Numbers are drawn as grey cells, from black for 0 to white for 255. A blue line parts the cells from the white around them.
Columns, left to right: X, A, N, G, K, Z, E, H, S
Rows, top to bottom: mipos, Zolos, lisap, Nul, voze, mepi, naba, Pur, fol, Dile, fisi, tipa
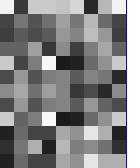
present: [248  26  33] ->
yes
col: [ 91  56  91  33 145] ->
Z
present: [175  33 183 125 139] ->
yes
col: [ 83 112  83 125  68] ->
N

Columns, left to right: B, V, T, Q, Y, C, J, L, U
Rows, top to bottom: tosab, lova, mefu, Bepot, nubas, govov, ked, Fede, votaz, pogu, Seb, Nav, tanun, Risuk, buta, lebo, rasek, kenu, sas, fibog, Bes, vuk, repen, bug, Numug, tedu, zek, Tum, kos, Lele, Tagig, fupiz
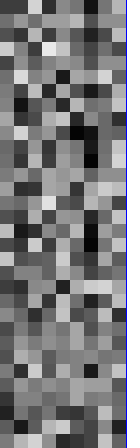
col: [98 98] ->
Q
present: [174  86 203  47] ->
no
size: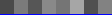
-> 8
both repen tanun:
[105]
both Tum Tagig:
[92]
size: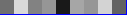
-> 9
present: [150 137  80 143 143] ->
yes

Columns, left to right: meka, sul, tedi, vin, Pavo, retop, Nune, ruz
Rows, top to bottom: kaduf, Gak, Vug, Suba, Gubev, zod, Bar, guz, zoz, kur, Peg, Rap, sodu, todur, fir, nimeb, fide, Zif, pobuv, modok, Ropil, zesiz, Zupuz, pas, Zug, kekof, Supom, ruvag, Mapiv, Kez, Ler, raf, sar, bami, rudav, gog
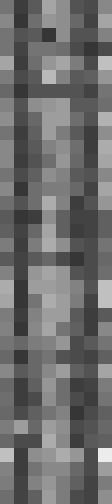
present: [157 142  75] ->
yes
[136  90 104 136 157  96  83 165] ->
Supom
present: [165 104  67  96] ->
no
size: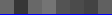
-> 8
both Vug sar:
[142]
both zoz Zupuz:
[157]
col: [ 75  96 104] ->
tedi

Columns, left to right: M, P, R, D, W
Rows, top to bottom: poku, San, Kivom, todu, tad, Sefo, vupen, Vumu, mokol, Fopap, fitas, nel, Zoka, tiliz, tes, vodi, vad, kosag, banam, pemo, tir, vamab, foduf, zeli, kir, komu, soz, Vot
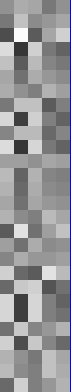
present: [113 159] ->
yes
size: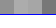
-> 4
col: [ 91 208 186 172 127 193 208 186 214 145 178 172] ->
R
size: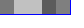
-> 5
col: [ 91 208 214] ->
R
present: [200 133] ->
yes

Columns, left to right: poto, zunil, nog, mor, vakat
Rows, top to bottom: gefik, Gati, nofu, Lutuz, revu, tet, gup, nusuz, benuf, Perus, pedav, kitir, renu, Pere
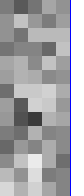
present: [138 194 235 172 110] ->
yes
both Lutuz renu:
[132]
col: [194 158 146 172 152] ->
vakat

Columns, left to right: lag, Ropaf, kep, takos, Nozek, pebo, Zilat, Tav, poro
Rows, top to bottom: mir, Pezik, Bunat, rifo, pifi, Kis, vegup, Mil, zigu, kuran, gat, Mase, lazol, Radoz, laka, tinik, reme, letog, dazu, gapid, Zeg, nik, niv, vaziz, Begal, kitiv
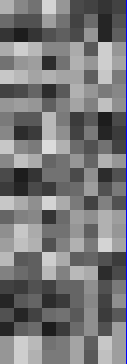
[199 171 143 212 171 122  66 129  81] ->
laka
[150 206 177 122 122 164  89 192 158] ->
kitiv
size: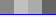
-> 4

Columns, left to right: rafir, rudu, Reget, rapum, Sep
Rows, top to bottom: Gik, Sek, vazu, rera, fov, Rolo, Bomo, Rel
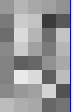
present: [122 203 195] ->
yes
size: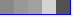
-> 5
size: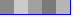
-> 5

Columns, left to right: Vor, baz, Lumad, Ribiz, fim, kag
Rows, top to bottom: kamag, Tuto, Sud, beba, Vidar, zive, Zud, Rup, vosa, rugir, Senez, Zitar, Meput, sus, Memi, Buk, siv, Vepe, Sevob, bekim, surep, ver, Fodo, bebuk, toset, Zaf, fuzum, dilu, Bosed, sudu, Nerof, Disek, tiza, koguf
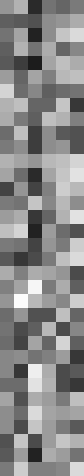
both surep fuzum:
[172]
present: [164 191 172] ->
yes
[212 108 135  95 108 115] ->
Zud
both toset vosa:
[95]

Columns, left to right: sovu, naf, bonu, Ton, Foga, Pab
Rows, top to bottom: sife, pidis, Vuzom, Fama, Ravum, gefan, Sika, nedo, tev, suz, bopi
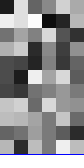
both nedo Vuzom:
[216]
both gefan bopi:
[239]

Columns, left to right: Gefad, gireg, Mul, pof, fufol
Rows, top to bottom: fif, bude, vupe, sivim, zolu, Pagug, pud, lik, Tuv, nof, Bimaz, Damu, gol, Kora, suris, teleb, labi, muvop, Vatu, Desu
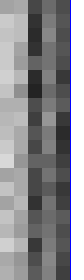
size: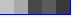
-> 5
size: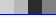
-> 4
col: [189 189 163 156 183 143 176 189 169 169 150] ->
gireg
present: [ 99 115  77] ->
yes
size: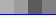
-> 4
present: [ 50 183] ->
no

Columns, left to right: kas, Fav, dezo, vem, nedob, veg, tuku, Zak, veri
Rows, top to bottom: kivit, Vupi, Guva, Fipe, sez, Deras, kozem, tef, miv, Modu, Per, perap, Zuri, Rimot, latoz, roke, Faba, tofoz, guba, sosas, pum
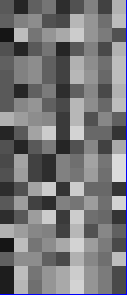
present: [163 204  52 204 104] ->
yes
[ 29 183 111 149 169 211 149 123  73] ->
pum
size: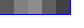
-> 5
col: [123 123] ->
Zak

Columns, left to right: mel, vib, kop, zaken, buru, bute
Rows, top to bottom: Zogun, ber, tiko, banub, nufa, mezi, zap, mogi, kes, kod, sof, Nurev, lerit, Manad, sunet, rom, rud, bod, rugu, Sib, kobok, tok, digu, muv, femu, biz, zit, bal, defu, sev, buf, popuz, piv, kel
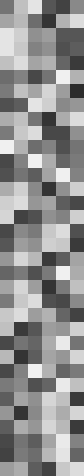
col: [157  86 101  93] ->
kop
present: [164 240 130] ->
yes

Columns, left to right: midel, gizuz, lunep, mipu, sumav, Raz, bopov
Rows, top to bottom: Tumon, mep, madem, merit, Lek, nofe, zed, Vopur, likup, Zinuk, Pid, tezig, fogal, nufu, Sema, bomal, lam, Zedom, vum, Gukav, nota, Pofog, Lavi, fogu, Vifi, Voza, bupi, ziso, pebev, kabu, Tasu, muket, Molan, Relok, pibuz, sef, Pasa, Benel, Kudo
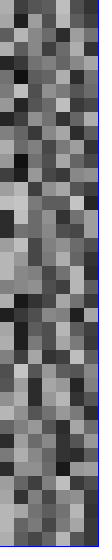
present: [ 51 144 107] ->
no
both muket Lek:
[136]
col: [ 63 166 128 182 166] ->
sumav
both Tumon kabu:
[85]
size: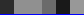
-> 6
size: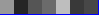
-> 7

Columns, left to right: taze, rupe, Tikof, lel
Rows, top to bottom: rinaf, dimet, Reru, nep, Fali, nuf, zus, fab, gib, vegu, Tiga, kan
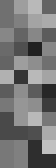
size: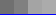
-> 4
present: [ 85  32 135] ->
no
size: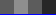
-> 4

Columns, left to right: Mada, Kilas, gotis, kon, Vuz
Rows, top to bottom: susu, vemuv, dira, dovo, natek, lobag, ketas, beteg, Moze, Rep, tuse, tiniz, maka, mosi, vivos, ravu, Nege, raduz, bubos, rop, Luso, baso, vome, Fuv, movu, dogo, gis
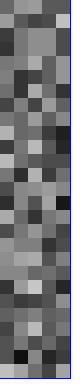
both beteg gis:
[68]
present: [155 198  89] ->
yes
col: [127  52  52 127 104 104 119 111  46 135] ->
Kilas
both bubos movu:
[82]

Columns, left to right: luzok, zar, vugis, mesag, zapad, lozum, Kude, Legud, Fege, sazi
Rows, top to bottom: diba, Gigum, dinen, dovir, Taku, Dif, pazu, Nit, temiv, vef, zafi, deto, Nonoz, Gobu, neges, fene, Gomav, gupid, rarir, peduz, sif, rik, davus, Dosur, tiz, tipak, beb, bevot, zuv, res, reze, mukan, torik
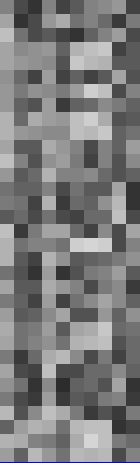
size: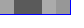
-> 5
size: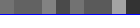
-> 10
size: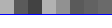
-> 8
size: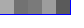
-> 5
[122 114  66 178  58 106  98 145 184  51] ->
neges
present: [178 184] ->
yes

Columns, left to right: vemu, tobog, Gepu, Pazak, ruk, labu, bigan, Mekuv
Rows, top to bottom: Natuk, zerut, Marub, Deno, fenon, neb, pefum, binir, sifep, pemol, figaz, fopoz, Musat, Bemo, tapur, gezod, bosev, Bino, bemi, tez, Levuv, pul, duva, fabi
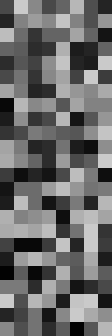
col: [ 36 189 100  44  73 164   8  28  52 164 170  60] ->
vemu
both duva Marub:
[20]
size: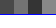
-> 4
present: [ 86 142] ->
yes
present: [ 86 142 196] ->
yes

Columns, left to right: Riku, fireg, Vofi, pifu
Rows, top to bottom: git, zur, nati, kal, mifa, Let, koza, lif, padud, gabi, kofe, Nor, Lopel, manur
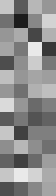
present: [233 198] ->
no
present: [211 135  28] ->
no
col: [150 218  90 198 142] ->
Riku
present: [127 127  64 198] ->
no
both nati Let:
[150]
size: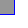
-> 1

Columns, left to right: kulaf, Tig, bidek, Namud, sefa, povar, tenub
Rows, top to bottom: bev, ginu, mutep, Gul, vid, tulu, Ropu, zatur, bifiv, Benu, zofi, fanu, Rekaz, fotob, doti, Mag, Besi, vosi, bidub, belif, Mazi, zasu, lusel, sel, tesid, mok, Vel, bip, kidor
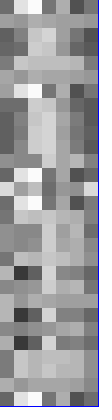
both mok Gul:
[198]
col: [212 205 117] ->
Namud
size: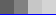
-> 4

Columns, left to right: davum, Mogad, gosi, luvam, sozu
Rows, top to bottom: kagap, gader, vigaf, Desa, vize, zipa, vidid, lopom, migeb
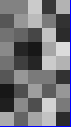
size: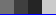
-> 4
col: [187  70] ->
gosi
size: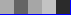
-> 5
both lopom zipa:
[122]
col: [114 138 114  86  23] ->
davum

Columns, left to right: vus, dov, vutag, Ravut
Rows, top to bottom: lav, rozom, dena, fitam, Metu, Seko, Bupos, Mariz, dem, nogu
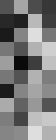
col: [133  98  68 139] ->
dov
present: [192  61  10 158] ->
no
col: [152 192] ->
vutag
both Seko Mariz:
[83]
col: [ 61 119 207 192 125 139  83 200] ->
Ravut

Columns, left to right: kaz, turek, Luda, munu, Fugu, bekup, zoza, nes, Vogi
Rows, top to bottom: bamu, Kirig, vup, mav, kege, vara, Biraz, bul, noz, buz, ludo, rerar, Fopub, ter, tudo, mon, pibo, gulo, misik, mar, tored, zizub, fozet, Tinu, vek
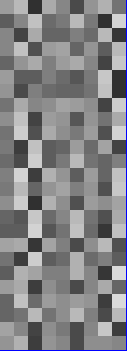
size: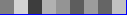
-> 9
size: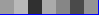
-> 7
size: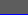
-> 2

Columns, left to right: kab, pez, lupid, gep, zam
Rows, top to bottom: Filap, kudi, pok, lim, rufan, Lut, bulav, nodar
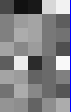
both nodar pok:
[172]
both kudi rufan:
[93]
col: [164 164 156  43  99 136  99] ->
lupid
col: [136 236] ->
pez
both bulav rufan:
[106]

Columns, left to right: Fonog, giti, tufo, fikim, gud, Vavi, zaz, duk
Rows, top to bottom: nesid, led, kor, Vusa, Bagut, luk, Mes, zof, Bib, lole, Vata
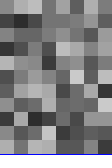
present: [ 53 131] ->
no
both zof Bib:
[108]
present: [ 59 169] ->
yes

